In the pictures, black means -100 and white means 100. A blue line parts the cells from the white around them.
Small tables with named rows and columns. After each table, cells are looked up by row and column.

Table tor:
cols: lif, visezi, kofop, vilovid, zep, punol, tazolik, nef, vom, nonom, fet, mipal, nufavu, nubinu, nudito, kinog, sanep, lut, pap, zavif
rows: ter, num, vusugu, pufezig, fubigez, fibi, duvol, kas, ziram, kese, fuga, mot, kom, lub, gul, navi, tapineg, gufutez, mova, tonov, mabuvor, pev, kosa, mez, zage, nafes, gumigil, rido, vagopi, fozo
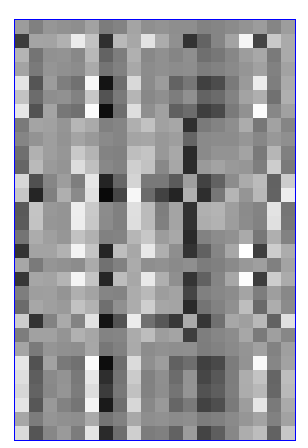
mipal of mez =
11
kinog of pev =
31
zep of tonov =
37
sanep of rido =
23
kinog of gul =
23
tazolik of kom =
-93
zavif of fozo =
56

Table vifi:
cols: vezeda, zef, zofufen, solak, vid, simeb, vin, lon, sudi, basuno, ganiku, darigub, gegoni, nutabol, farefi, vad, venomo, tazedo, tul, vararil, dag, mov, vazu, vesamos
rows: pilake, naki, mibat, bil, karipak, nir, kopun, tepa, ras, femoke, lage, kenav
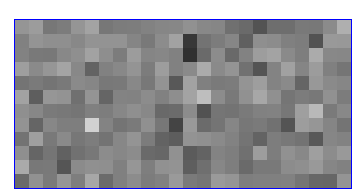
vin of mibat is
11
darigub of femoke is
14
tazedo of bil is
-34
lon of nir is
3
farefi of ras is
8
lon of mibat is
-3
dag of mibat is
-1
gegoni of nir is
28
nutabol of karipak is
0
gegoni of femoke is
-29
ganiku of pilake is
5
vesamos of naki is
19
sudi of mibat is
22
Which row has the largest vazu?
naki

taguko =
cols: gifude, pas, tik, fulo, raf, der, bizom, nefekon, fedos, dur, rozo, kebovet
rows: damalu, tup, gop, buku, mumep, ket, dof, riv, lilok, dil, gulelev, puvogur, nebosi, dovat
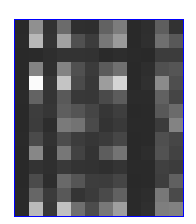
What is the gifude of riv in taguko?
-68
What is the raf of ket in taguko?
-56
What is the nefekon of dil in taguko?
-9
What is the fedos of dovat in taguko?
-67
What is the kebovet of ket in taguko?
-46
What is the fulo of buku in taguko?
3
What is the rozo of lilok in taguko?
-38
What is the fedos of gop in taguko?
-67
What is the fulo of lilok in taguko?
-40
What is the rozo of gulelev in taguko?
-50

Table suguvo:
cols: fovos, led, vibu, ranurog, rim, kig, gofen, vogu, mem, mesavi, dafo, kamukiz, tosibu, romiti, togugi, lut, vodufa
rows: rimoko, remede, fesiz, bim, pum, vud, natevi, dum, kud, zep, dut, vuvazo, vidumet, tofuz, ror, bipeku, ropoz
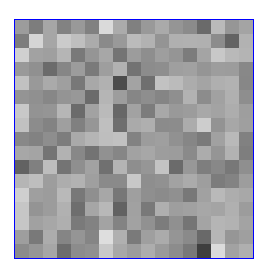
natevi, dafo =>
32
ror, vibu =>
31
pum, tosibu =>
35
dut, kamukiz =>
-16
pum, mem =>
28
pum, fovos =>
51
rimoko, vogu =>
34

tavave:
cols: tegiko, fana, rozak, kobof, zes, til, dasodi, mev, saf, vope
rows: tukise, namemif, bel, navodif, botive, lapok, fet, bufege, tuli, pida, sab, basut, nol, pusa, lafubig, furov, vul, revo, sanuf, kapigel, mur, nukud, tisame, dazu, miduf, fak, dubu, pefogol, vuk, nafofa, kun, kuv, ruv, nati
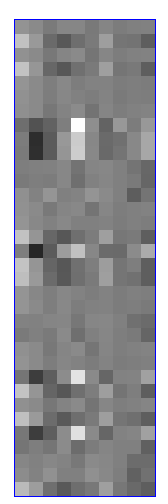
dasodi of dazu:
4
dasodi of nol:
8
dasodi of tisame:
5
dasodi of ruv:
7
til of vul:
6
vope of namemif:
-26
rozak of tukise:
-4
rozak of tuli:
-29
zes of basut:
-13
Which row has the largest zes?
bufege

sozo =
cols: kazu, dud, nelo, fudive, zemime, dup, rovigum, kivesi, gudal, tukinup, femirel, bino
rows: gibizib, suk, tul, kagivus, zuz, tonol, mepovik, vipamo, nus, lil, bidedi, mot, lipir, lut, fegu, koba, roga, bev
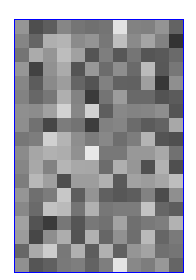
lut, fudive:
46
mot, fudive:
-39
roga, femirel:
-12
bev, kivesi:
79
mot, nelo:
25
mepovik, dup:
64
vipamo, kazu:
11
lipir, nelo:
-3
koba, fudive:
36
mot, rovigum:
39
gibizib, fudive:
5
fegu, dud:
-35
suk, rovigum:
-7
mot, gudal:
27

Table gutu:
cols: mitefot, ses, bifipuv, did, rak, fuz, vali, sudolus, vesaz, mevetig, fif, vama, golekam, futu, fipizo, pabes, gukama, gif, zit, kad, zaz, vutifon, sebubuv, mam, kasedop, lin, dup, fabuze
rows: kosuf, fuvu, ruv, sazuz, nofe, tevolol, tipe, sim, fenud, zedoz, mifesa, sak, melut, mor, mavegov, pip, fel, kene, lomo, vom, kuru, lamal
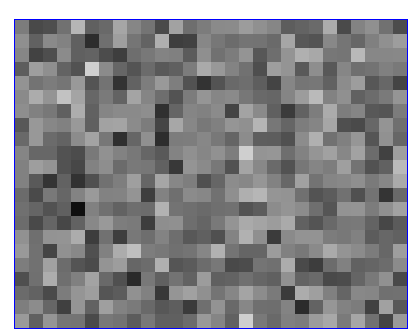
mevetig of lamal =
-6
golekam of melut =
9
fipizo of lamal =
4
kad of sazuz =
16
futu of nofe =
-60
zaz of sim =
-2

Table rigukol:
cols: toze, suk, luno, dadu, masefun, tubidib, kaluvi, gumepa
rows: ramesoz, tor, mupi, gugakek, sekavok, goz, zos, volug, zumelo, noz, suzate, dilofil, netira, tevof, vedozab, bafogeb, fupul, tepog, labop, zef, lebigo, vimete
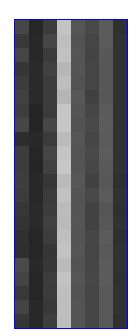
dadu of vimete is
48
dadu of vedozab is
46
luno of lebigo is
-56
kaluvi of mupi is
-31
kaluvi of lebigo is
-30
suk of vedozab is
-67
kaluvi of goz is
-32
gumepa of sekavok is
-61
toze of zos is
-51
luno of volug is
-45
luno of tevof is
-53
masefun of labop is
-33
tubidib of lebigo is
-45
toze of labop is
-47
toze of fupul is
-64
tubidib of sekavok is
-46

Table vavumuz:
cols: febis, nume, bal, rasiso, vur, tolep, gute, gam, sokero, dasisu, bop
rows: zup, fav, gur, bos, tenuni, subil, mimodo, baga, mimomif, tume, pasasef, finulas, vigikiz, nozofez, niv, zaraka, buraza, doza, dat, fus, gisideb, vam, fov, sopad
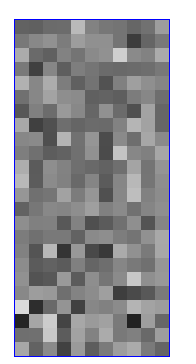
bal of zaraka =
-5
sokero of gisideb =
41
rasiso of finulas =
1
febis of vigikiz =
18
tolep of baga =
-16
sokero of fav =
-53
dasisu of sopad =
-4
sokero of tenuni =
25
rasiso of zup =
-15
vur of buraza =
19
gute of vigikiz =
-37
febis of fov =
-13
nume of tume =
-12
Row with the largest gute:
fov

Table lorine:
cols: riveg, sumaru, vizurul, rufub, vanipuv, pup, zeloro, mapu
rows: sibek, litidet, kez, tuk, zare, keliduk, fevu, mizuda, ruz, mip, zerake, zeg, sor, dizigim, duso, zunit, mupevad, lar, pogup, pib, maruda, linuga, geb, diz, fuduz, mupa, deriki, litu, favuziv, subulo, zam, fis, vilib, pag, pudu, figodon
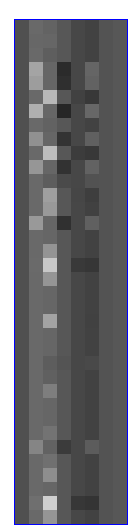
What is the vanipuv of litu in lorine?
-44
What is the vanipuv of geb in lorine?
-44
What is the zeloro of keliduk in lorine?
-35
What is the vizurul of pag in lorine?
-20
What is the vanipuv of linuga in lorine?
-44
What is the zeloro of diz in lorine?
-35
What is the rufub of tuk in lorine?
-66
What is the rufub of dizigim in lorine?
-32
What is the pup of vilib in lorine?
-48
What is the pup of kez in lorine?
-48
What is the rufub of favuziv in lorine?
-32
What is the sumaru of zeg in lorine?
-18
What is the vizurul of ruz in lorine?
-20
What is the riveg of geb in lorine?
-37
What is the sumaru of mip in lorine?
-18
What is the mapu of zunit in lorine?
-32
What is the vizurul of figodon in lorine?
17

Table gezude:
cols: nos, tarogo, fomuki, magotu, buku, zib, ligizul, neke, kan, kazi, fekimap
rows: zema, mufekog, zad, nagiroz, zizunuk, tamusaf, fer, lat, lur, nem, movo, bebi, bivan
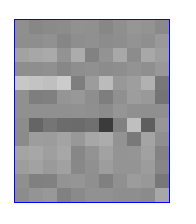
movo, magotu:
26
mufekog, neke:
11
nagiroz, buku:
11
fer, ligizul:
9
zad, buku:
35
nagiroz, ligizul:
10
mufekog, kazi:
12
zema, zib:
13
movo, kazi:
22
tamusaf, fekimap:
-9
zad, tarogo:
31
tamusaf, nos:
13
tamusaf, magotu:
17
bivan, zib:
14
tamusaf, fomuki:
0
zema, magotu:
10
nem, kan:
17

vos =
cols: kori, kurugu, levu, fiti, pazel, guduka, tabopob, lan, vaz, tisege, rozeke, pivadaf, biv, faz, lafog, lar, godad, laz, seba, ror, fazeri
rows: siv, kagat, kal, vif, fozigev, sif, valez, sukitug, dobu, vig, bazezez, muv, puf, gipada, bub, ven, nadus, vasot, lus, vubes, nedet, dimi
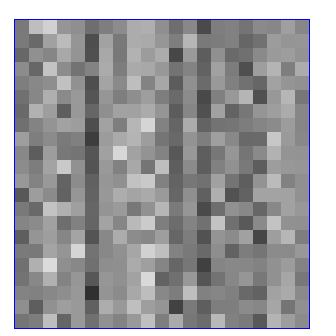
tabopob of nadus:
7
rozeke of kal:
35
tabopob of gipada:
16
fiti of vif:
10
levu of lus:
39
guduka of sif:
-33
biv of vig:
19
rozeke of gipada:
43
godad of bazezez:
-5
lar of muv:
-9
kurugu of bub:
9
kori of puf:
-31
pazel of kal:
16
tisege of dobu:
23
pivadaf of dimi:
33
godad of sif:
42
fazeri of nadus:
19
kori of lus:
-10
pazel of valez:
19

